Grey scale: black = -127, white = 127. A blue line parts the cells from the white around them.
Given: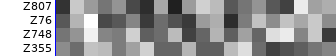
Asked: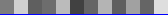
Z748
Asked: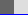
Z748

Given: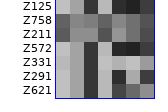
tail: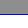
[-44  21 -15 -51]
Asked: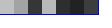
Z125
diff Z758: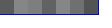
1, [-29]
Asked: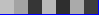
Z291
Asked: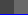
Z621
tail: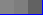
[  6 -15 -44]

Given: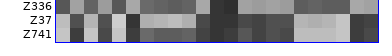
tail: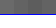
[ 40 -74 -80  34  28  34  28 -34 -28 -34 -34  40  34]
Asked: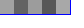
Z336
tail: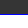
[-54 -60 -47 -47  53  47  53  69 -66 -60]

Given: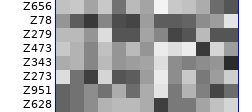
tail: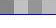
[ 21 107  93 107 -70  85  29]
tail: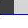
[-42 -34  29 107  13  72  -6  29  78]
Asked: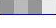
Z473
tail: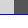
[-34  29 107  13  72  -6  29  78]

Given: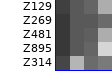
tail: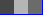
[-5]
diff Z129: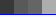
1, [-63]
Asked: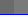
Z314
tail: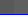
[45]
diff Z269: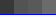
2, [-38]
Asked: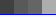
Z129
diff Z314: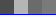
1, [-57]

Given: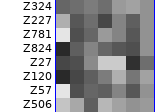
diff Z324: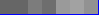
2, [-17]
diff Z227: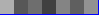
4, [-56]
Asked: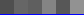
Z57
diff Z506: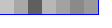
6, [18]
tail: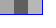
[34 18 26]

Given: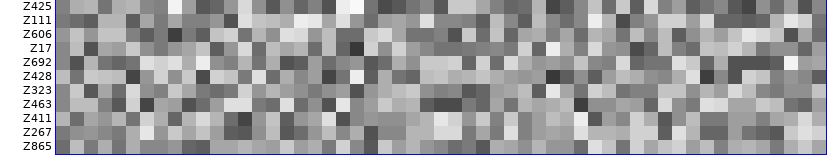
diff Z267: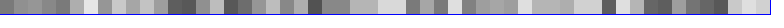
48, [-25]
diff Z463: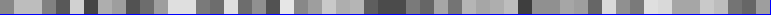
8, [38]
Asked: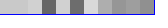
Z692

